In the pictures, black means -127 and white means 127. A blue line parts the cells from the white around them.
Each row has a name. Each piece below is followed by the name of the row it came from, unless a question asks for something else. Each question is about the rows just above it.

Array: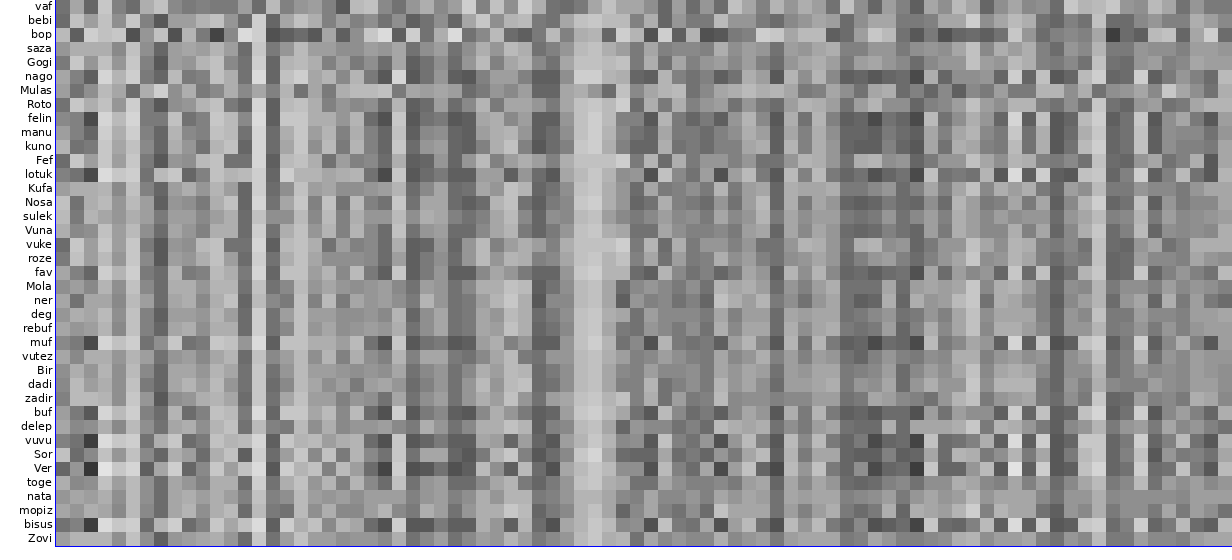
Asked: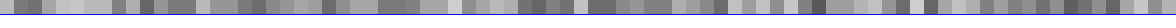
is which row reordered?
bebi
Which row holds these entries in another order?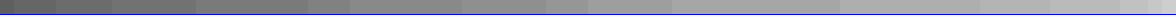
mopiz
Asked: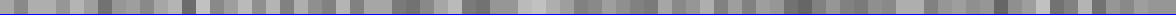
vutez
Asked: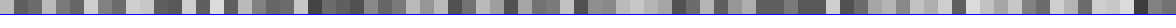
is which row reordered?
bisus
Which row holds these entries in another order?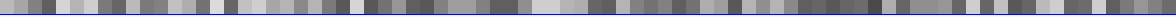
nago

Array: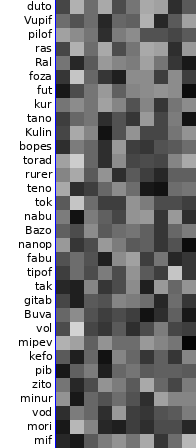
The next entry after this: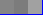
[-10]
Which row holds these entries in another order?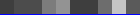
tok

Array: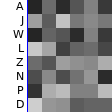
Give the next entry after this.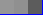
[-27]
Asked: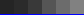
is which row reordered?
A
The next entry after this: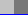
[9]

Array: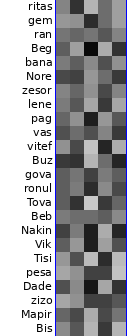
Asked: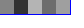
ritas
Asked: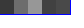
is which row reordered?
Nore
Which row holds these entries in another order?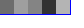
ritas
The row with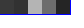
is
Buz
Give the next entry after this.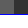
[73]

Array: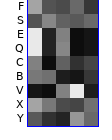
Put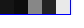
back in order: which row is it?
Q
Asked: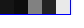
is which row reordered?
E

